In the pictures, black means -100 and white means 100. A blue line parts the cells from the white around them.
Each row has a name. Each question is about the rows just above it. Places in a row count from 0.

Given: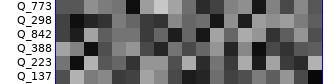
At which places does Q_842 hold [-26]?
3 16
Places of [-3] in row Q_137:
2 14

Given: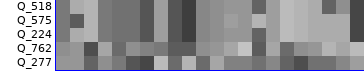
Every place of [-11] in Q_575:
4 5
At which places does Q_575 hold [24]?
7 12 15

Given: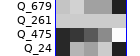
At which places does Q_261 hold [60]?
0 1 2 3 4
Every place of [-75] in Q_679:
4
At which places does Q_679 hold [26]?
2 3
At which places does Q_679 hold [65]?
1
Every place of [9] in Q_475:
3
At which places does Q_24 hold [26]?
2

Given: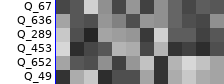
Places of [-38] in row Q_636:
2 5 9
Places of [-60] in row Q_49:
0 7
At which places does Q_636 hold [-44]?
10
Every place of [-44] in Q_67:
0 4 9
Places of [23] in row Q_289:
4

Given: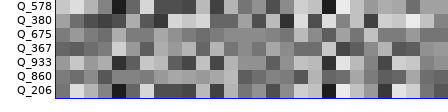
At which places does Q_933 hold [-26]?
5 8 15
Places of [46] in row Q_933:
7 18 21
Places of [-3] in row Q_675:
0 2 5 6 9 11 23 24

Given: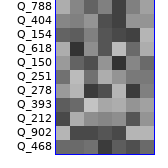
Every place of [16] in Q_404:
2 5 6
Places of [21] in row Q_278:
0
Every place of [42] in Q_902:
0 5 6
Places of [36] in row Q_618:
0 6
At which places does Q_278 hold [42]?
1 4
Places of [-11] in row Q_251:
0 2
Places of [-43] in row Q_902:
1 2 4

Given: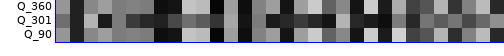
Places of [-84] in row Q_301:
13 19
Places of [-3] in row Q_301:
4 14 24

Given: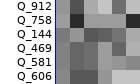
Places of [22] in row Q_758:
0 2 3 4
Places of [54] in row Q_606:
4 5
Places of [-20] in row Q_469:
1 4

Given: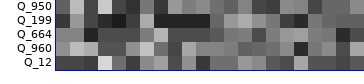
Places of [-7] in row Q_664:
12 19
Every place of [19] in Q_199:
1 12
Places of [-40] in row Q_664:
3 4 5 8 9 10 14 21
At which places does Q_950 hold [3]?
13 17
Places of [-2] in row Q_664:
6 13 15 18
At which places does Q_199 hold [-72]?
7 8 9 10
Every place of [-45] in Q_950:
2 4 14 18

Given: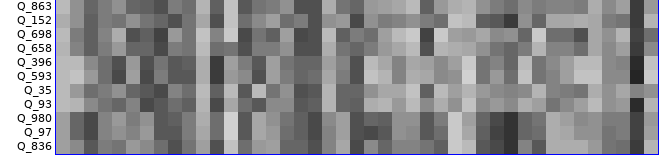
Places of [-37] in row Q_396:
4 6 21
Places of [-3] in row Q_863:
3 8 15 31 34 37
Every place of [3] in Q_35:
8 32 35 41

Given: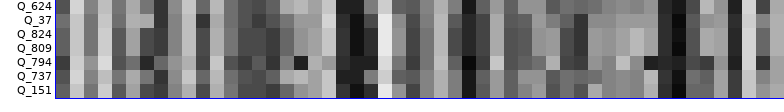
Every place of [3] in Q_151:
8 26 33 39 41
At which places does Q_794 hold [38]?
9 18 35
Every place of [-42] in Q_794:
45
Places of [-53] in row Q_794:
0 13 25 30 37 46
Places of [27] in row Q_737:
18 47 51

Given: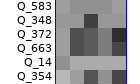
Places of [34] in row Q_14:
1 2 3 4
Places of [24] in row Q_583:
0 4
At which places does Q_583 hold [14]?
1 2 3
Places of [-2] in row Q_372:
3
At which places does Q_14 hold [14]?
0
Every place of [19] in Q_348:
0 1 3 4
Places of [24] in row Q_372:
0

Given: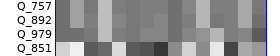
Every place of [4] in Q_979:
6 7 9 13
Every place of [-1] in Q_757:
4 6 7 11 12
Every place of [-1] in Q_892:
2 6 9 12

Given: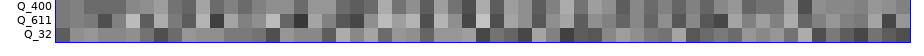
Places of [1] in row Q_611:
1 4 13 19 39 49 51 54 56
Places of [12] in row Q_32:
1 5 10 11 25 41
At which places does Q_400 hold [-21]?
9 44 46 49
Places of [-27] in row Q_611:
6 9 37
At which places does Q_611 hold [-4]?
0 2 8 57

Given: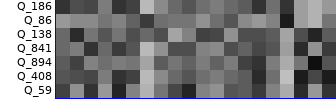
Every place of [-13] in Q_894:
3
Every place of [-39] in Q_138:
5 7 13 14 17
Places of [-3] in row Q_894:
4 10 12 15
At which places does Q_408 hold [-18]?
8 12
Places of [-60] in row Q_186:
0 4 14 16
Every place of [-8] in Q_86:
3 8 9 19

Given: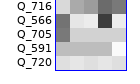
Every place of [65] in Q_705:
1 2 3 4
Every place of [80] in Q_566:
1
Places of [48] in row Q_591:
0 1 2 3
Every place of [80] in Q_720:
1 3

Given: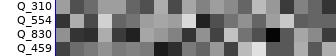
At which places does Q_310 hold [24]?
0 3 4 11
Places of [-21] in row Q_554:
4 14 18 19
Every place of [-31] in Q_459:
15 16 18
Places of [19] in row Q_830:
7

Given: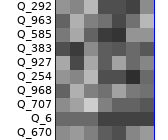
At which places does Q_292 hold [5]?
1
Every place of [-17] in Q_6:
0 1 2
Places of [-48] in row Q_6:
3 4 5 6

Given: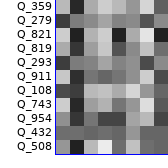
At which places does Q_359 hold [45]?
0 4
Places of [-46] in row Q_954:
3 4 7
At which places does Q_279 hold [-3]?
1
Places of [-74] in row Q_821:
1 4 7
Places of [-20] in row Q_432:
2 4 6 7
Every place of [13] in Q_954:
0

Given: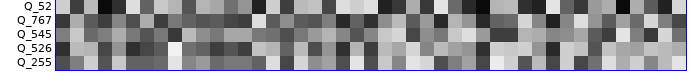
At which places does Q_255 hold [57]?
4 23
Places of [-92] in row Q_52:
3 30 40
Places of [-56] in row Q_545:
8 42
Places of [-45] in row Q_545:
25
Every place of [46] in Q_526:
1 17 23 27 43

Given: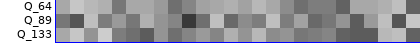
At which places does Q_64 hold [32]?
0 5 6 11 15 21 22
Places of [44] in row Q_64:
2 14
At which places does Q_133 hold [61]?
3
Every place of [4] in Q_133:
9 11 19
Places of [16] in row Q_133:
2 7 13 16
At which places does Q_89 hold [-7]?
0 5 19
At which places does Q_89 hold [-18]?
12 18

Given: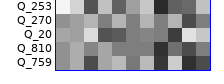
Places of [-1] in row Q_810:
4 5 6 10
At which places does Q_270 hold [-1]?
3 5 7 10

